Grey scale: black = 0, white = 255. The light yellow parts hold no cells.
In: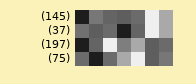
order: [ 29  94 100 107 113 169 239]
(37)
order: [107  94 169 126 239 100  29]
(197)
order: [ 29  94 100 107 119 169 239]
(145)
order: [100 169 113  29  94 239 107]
(37)
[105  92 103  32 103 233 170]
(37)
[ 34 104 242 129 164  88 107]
(197)

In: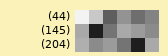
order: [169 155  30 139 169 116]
(145)
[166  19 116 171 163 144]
(145)
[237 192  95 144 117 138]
(44)
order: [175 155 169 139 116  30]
(204)
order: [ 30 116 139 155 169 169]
(145)
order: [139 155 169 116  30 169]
(145)

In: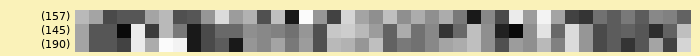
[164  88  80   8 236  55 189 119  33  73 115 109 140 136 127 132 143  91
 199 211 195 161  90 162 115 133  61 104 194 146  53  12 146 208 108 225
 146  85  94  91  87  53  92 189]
(145)
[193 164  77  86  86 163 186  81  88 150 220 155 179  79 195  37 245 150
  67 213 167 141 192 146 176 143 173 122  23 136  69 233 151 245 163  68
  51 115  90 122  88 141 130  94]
(157)
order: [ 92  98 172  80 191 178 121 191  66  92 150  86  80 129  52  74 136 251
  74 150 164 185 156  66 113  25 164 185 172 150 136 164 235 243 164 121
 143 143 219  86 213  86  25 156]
(190)

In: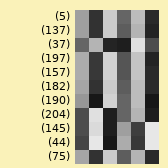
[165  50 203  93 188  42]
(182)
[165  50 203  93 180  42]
(75)
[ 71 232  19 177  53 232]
(44)
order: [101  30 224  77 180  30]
(204)
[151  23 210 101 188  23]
(190)

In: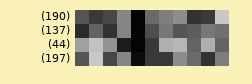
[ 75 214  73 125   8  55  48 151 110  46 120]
(197)
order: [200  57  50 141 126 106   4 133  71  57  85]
(190)
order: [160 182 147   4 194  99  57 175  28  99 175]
(44)
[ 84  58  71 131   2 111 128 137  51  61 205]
(190)
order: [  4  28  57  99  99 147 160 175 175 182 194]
(44)

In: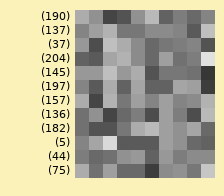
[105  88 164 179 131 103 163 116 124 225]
(204)
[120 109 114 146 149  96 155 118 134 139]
(44)
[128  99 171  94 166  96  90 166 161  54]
(197)

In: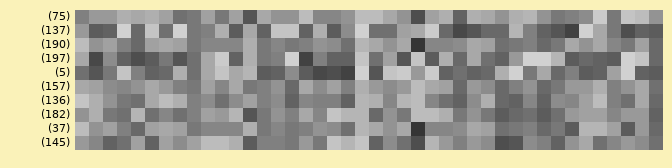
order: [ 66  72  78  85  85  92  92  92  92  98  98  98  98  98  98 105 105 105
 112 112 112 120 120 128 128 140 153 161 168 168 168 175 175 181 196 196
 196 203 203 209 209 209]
(5)
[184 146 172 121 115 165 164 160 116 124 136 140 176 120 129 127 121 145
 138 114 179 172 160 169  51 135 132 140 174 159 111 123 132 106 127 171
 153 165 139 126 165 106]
(190)
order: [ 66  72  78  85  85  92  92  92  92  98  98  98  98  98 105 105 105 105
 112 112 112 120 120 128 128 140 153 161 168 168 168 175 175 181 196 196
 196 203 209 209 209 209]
(137)
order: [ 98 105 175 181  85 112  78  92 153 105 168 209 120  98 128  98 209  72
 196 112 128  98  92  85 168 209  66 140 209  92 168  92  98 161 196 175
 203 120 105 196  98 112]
(197)
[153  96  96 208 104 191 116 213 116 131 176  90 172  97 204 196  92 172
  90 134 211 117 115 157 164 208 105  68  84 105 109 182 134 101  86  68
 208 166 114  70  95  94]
(137)

